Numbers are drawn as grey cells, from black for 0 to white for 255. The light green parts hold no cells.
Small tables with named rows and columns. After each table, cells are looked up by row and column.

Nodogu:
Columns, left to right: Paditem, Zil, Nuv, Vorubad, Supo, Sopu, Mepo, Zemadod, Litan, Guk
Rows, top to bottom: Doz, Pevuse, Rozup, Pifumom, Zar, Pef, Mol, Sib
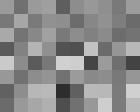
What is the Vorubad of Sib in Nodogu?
176
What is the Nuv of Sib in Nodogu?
167
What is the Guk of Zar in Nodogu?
67
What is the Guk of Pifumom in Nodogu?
184
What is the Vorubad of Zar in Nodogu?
120
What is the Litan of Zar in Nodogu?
111
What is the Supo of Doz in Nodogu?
94
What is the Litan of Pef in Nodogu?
121
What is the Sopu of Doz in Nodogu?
141
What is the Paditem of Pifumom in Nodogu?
90
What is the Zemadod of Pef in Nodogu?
141
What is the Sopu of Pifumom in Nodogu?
80
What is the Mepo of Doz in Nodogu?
152
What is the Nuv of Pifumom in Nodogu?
180
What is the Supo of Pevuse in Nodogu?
142
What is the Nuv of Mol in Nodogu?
183
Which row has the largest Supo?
Zar

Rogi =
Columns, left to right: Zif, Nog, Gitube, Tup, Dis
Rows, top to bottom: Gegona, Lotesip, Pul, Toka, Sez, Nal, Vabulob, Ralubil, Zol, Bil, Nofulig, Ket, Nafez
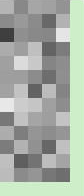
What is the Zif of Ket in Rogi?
191
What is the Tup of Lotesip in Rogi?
104
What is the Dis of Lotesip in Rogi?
178
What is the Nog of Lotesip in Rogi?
153
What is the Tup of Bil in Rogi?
141
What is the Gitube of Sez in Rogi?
200
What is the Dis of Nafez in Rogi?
110
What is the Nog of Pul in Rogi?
143
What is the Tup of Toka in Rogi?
100
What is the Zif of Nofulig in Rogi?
124
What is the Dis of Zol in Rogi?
195
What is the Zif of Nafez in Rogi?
187
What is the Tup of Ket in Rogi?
189
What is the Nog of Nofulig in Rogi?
178
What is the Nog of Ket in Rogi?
95

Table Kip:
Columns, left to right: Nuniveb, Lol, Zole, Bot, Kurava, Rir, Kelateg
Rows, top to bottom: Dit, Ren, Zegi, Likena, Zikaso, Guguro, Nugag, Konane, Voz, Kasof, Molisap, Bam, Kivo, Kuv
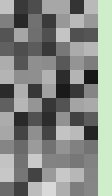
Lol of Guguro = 142
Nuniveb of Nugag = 43
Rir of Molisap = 129
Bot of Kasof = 68
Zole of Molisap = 155
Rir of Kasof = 186
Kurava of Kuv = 174
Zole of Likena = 92
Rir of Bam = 119
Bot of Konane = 55
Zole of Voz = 81
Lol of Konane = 182
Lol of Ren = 40
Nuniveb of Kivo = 199
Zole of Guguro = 143
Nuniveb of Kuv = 107
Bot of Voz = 44
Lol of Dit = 57
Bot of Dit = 167

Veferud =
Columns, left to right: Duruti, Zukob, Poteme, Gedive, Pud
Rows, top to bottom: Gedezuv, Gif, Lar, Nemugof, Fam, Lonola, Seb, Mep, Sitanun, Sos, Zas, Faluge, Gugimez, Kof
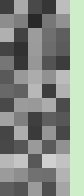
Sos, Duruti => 69
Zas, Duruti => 72
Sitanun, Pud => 87
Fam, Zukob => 54
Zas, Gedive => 90
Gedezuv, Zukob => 170
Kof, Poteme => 155
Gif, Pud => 145
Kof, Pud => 165
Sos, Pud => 71
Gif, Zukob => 126
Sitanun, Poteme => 63
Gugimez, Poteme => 113
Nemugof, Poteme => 155
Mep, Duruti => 73
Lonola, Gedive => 145
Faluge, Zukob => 197
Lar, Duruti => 176
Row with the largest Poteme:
Seb

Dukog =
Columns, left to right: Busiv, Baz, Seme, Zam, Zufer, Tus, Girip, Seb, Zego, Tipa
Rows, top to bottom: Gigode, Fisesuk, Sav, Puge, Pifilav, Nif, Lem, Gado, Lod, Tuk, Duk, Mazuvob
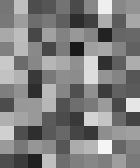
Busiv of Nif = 194
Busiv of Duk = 154
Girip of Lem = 144
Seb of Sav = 34
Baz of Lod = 164
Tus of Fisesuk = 44
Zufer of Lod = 75

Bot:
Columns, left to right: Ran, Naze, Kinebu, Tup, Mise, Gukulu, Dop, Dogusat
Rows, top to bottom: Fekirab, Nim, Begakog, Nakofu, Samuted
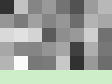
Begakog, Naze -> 225
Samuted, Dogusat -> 109
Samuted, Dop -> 153
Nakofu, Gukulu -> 64
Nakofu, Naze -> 134
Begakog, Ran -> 217
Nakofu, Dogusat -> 119
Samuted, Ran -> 180
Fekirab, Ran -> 50
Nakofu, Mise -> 165
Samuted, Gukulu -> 49

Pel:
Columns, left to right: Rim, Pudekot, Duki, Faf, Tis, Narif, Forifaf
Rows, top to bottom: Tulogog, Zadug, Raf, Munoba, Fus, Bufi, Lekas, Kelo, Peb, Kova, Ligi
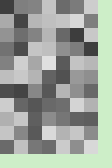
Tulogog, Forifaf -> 205
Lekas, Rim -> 77
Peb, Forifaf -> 94
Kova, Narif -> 198
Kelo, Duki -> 86
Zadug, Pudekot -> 69
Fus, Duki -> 167
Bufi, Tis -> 81
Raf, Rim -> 147
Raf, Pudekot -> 110
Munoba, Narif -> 125

